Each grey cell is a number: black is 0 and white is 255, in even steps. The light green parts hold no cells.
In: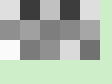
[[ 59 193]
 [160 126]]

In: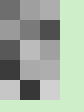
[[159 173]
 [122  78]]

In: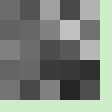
[[ 83 160]
 [102 129]]

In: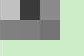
[[ 58 139]
 [126 115]]

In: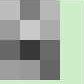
[[125 183]
 [201 171]]

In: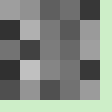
[[145  95]
 [176 121]]
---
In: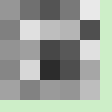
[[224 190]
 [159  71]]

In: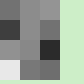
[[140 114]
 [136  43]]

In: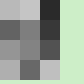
[[126  56]
 [131  82]]

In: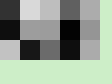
[[157 156]
 [ 23 107]]

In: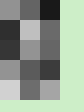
[[191 106]
 [147 102]]

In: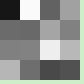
[[105 165]
 [130 238]]

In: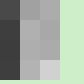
[[176 168]
 [174 171]]

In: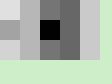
[[183   2]
 [183 117]]

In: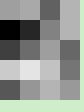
[[ 38 130]
 [108 158]]
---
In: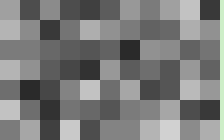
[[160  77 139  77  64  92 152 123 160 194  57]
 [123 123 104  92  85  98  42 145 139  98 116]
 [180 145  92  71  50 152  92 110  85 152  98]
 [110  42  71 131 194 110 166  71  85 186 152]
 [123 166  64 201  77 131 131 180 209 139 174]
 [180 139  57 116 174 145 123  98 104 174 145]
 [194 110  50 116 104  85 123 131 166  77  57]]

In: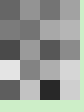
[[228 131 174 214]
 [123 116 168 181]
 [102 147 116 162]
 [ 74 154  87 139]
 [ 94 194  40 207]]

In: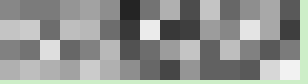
[[129 115 222 103 129 184  82 109 156 196  97 190 129  89 123]
 [176 190 176 162 203 176 142 103  70 149  97  97  89 215 242]
 [135 123 123 149 162 142  36 115 176  76 196 103 142 168  89]
 [196 203 109 190 184 109  56 235  56  62 156 135 228 168  62]]

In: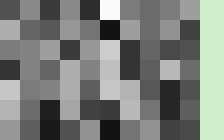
[[123 131 158  59 151 204  52 101  73  81]
 [198 123 131 173  94 198 179  87  39  81]
 [ 52 131 101 173 131 191  52  94 185 108]
 [173 101  87 151 116  19 158 108 145  65]
 [ 81 137  59 137  45 250 123 108 123 158]
 [179 108  32 166  65  59 185 116  39  94]
 [151  94  25  81 145  19 116 145  65  73]]

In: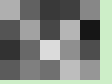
[[ 50 104 219 143  77]
 [ 91 127 112 189 150]
 [ 84 162  71 181  22]
 [175  97  57  63 135]]

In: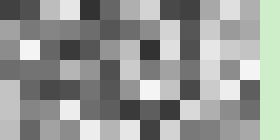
[[ 65  80 189 230  50 102 175 211  73  65 168 223 175]
 [189 102 162 140 237 181 230  65 211 121 127 154 168]
 [195 133 140 237 109  94  58  94  58 217 175 140 109]
 [162 121 133 127 109  86 109 140 211  86 203 154 168]
 [109 115 115 181 148  80 203 121 162 115 217 140 244]
 [140 244 102  58  86 148 189  50 223  80 230 203 195]
 [195 102  73  80 115  86 148 244 195  73 203 237  94]]
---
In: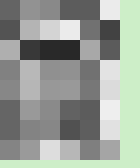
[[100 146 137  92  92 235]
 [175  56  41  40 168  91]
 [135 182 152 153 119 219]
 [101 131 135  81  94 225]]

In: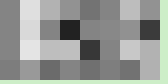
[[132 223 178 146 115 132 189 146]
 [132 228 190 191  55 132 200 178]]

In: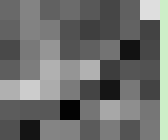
[[105 131  97 107  88  70  96 222]
 [ 73 121 149  83  96 115  18  71]
 [176 204 172 123  68  21 120  67]
 [ 80  20 132 130  91 123  84 120]]

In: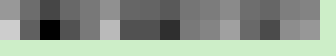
[[152 109  70 104 120 144 102 100  89 117 124 138 110 102 126 131]]

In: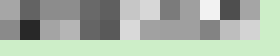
[[166  99 140 141 105  95 198 215 123 159 242  78 165]]

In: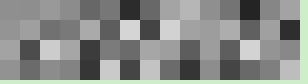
[[143 142 153 140 103 119  44 104 164 182 143 116  36 134 163]
 [163  76 204 166  60 123 107 166 158  93 157  94 211 148 136]]

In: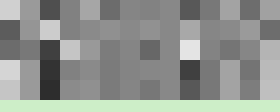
[[208 154  79 129 166 108 133 130 136  88 120 163 109 161]
 [108 120  64 197 153 124 133 103 136 228 131 117 134 180]
 [197 154  45 139 144 123 133 119 136  88 120 163 125 191]]
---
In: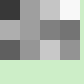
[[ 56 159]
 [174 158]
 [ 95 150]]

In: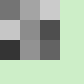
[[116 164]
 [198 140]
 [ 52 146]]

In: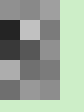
[[144 137]
 [ 36 193]
 [ 57  87]]

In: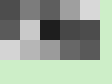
[[ 77 124]
 [ 90 201]
 [212 182]]

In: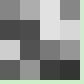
[[133 173]
 [ 72  76]
 [206  82]]

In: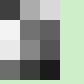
[[ 63 172]
 [243 114]
 [233 135]]
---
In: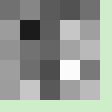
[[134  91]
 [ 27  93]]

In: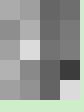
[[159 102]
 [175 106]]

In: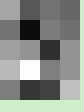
[[ 87 113]
 [ 12 123]]

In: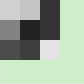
[[197  53]
 [ 34  53]]

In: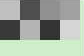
[[ 78 144]
 [180  51]]

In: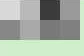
[[185  60]
 [169 121]]

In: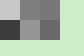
[[126 120]
 [149 106]]
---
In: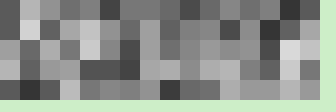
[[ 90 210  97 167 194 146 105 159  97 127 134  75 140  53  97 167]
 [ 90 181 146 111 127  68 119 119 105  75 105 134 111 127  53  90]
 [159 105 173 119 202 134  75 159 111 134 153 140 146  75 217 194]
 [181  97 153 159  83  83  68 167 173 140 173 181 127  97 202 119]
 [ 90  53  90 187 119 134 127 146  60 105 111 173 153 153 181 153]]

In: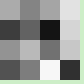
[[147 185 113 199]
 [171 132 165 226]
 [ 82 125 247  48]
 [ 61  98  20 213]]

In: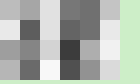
[[188 166 225 119 112 196]
 [158 133 211  60 174 241]
 [182 106 248  80 146 218]
 [233  93 225 100 112 233]]

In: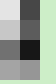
[[164 150]
 [199  92]
 [228  71]
 [113  23]]

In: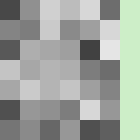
[[167 202 180 196 159 132]
 [ 88 174 167 159  65 229]
 [196 167 180 174 125 109]
 [ 80 151 144 125 215 151]
 [ 72 144 208 188 215 109]
 [117 138 103 151  80  95]
 [132 125 202 138 159 215]]

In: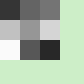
[[193 150 213]
 [ 53 100 116]
 [250  87  40]]
